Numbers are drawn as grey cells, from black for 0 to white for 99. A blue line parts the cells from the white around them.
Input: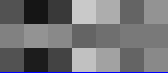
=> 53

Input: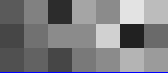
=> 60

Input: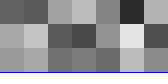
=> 54

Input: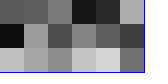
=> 44

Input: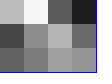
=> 58

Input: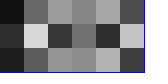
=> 24

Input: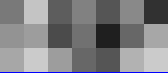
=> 79

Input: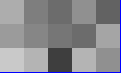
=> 56

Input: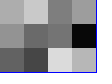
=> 71

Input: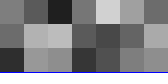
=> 55
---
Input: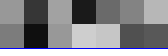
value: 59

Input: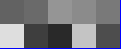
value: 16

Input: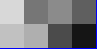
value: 29

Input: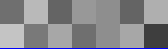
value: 65

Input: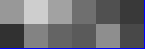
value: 39

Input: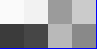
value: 72
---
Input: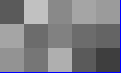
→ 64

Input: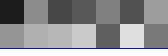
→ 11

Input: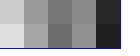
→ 79

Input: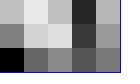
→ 50

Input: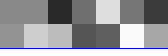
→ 53

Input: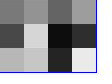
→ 28

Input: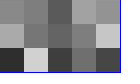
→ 66

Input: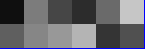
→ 6

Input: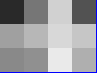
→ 62
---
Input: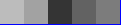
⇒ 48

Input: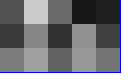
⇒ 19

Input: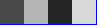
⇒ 70

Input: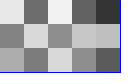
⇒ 38

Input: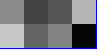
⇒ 33

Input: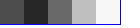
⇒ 41

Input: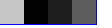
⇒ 36

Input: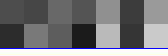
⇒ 20

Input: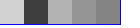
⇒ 58
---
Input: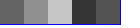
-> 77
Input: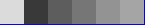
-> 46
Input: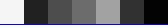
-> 63
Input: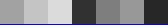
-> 49
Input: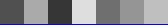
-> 43
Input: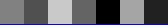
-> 0
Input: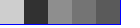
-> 55
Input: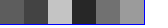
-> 15
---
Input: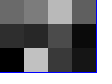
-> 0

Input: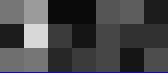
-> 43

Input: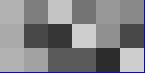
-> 69

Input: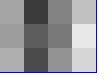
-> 68

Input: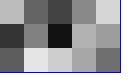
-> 36

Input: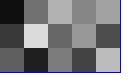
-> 37

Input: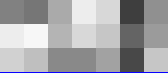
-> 81

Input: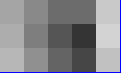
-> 71

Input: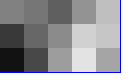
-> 7

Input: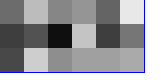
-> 28
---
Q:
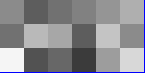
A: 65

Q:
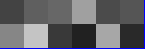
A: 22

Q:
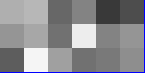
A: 44

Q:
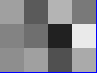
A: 13

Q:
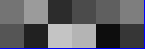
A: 76

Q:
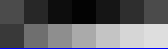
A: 55
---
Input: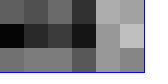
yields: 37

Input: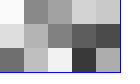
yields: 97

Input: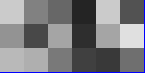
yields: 79

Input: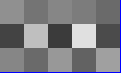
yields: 56

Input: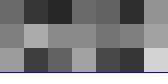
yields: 41

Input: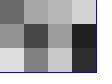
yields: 41

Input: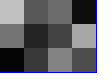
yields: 75

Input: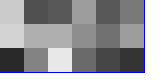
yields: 79

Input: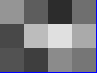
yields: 58

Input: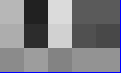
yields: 71
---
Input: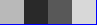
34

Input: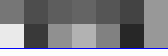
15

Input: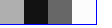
40

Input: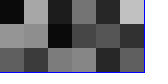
15

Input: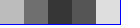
33

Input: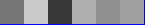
56

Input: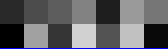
75

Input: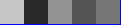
33

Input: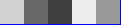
92

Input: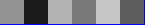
77
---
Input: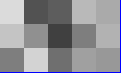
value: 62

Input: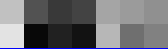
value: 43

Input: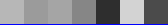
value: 82

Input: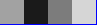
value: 48

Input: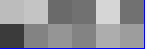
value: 67

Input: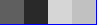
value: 83
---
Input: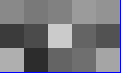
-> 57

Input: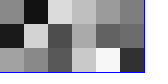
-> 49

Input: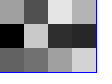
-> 70

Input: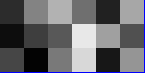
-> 65

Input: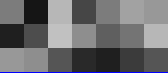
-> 59

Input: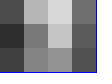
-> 43
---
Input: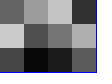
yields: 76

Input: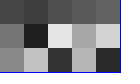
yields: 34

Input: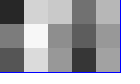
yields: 44

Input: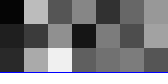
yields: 40

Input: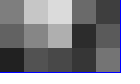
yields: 41

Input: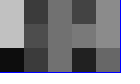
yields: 26
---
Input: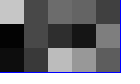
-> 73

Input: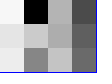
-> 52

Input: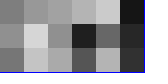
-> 33

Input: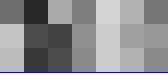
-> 79

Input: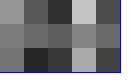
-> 22

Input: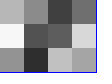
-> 18
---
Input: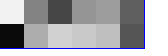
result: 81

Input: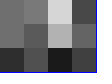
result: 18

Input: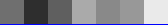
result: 66

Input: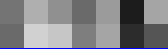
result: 49

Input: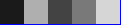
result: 68

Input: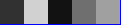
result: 81

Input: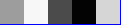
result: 96

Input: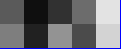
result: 13

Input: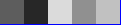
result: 15
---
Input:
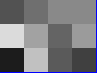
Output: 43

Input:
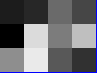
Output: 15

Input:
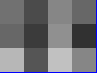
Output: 29

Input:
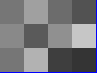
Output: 62

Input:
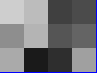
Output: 73

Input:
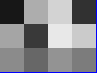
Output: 67

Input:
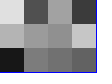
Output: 31
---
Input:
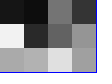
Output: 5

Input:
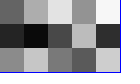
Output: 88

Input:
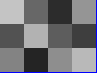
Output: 40

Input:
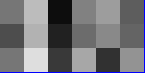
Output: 50

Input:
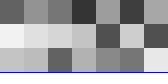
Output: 61

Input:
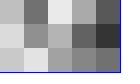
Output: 91
